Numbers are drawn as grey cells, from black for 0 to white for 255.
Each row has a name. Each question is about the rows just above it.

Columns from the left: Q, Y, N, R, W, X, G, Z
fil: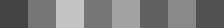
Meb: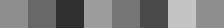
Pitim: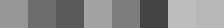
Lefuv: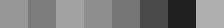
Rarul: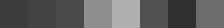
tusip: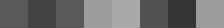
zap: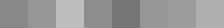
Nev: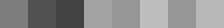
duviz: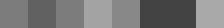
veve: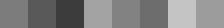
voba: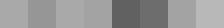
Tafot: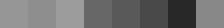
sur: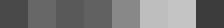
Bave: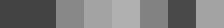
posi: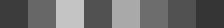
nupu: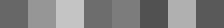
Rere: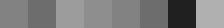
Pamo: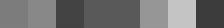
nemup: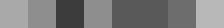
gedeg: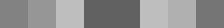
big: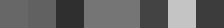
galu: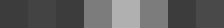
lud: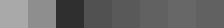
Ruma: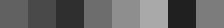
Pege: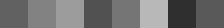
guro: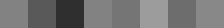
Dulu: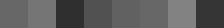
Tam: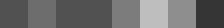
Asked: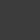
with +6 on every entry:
[66]
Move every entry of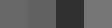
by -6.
[ 97  91  41 111]
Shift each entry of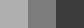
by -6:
[170 118  54]

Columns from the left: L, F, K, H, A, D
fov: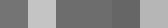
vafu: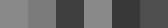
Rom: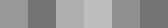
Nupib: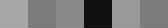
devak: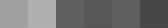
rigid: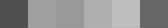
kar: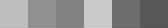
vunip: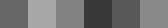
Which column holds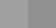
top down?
F
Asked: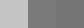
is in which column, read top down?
F
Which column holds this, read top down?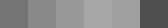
L
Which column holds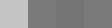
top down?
F
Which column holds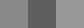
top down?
K
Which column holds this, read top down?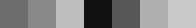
H
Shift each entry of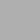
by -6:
[169]

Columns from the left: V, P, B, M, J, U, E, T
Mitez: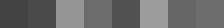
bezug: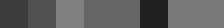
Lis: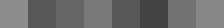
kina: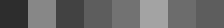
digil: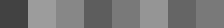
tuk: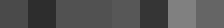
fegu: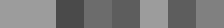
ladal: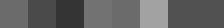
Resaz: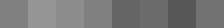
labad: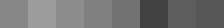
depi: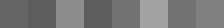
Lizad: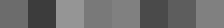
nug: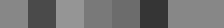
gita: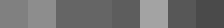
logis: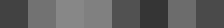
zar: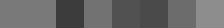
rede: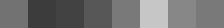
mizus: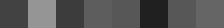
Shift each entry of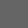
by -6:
[95]
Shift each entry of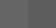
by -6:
[95 87]
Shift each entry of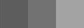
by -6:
[ 87 108 157]

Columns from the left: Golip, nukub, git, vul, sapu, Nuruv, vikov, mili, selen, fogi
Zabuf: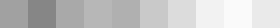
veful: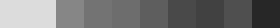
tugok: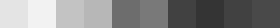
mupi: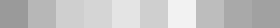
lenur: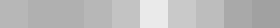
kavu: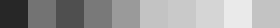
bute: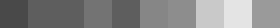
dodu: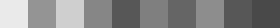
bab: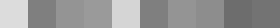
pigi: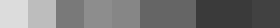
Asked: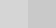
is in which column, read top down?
mili
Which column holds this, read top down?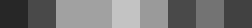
fogi
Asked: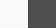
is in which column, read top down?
selen

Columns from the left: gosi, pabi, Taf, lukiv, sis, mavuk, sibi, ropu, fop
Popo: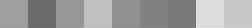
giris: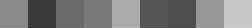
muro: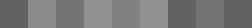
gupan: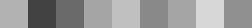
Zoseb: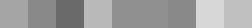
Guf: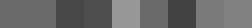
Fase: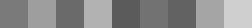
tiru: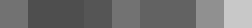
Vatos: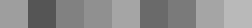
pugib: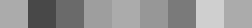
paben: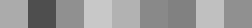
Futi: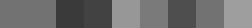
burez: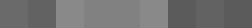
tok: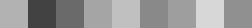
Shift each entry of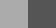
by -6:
[165  79]
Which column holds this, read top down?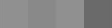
mavuk
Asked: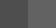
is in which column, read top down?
sibi
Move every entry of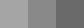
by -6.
[159 131 100]
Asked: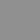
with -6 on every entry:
[138]
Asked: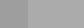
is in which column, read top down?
gosi

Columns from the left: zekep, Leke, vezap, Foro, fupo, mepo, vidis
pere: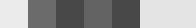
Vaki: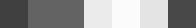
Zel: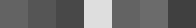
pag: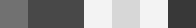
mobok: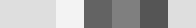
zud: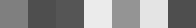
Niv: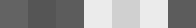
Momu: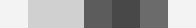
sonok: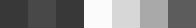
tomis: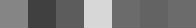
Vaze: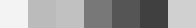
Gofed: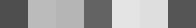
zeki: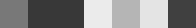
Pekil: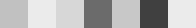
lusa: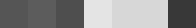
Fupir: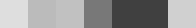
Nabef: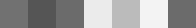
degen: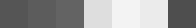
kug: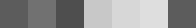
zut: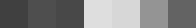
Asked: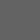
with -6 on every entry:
[93]
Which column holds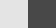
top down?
vidis
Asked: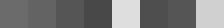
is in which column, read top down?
Leke
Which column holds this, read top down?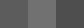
Leke

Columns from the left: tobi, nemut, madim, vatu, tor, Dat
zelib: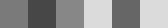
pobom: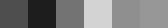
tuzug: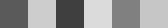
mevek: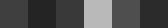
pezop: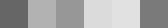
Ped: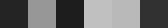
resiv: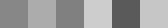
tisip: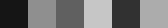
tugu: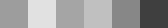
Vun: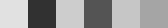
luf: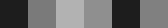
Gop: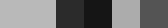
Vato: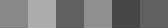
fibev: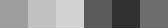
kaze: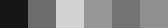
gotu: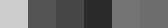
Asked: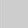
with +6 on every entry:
[211]
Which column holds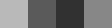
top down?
tor
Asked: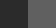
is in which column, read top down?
madim
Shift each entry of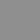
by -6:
[137]

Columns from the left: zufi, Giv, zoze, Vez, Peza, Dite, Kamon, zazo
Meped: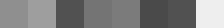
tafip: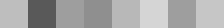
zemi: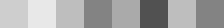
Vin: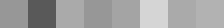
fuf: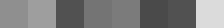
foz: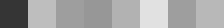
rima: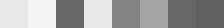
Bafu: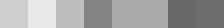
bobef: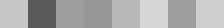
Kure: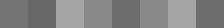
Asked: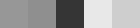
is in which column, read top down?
zufi
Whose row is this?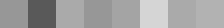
Vin
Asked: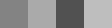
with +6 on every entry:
[137 176  87 196]
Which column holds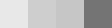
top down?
zufi

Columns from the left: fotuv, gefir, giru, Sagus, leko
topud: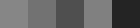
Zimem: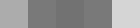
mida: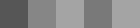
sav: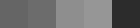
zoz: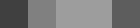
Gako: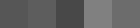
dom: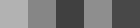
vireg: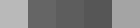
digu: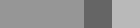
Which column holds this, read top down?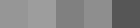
Sagus
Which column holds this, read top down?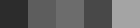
leko
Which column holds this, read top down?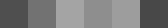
giru
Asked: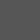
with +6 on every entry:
[92]
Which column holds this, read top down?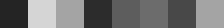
leko
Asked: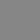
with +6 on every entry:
[140]

